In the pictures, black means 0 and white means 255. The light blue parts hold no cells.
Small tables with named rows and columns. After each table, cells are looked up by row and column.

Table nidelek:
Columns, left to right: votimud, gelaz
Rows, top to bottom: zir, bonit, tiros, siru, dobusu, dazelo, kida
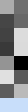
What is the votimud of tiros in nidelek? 66
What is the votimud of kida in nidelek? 92
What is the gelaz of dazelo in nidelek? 90
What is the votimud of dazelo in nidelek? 224
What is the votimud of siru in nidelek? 57
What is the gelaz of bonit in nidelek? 104
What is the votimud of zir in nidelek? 172
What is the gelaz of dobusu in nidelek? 0
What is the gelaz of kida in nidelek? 186
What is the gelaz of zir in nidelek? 111
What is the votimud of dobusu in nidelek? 148
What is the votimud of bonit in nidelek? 70
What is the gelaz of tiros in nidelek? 220
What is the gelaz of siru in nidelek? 219

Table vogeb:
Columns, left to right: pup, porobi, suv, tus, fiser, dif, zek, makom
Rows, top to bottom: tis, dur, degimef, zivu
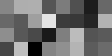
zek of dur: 37
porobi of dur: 89
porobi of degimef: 88
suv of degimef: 73
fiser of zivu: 144
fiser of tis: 124
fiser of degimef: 127
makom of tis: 104
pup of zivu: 69
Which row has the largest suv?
tis

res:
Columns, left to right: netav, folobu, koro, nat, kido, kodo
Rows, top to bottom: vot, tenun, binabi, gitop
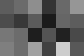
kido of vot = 105
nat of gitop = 65
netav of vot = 93
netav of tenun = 76
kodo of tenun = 93
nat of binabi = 84
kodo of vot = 150
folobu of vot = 107
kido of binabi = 33
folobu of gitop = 109
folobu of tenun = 56

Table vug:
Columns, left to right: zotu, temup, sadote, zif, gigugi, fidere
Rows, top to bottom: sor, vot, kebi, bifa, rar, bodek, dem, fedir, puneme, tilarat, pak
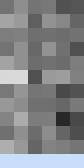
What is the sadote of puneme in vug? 124
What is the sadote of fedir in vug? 112
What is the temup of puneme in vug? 172
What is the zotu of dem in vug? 120
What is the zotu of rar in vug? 163
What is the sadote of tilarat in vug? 108
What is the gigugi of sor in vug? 81
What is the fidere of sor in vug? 85
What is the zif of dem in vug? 119
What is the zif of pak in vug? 131
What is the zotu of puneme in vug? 132
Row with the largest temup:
bodek

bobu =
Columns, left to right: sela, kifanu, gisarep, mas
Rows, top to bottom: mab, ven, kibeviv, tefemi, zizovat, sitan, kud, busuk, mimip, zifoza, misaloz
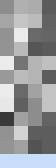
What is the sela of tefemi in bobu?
147
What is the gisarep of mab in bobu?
172
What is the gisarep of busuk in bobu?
141
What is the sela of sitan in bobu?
153
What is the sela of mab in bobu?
141
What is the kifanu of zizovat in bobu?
116

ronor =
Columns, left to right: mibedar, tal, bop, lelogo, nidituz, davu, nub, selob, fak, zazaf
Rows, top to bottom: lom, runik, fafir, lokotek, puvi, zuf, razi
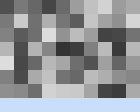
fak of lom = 156
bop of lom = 103
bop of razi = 110
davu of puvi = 110
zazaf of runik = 213
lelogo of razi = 210
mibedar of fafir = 130
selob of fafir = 67
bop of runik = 112
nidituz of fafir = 146
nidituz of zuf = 115
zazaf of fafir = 115

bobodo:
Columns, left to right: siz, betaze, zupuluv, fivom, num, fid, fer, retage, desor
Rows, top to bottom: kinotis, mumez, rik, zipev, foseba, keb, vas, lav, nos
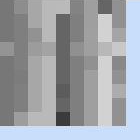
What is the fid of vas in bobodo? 127
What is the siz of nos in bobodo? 119
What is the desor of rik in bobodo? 165
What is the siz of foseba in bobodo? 119
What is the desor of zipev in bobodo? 200
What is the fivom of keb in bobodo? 185
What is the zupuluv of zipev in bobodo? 156
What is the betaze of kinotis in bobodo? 141
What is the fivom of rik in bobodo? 185
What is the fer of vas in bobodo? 159
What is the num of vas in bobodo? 92
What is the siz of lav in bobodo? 119
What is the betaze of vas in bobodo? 127
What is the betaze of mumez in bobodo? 127
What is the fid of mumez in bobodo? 127
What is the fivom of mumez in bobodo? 185
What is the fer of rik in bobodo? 160
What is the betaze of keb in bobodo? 124
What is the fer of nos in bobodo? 159

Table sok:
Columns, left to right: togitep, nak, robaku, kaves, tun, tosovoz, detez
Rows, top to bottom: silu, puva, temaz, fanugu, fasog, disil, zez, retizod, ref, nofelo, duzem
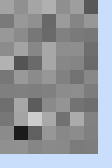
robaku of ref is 205
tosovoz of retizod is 115
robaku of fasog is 106
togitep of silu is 163
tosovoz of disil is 114
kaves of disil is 151
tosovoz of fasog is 132
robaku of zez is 126
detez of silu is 88
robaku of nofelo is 96
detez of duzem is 125
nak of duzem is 145
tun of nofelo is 136
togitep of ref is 119
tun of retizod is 148
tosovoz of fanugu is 142
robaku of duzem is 134
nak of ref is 164

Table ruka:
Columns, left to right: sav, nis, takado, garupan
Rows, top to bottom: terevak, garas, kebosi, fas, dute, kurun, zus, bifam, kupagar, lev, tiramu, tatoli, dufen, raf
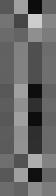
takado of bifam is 47
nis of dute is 130
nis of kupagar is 160
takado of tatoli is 174
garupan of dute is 111
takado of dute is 79
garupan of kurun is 111
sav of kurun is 97
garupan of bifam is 105
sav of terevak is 87
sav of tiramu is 91
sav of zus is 87
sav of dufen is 88
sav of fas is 97
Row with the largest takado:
garas

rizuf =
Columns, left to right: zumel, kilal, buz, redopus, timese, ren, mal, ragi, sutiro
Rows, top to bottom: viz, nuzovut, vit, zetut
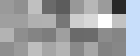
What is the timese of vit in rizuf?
159
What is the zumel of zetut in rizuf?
142
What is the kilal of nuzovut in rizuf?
159
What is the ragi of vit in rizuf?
140
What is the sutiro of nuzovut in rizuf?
194
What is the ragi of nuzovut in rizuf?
254
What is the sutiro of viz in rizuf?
40
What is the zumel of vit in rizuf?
179
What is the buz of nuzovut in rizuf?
176
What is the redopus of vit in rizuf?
125
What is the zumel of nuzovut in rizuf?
159
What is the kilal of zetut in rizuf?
154
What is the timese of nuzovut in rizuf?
119
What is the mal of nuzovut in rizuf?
216

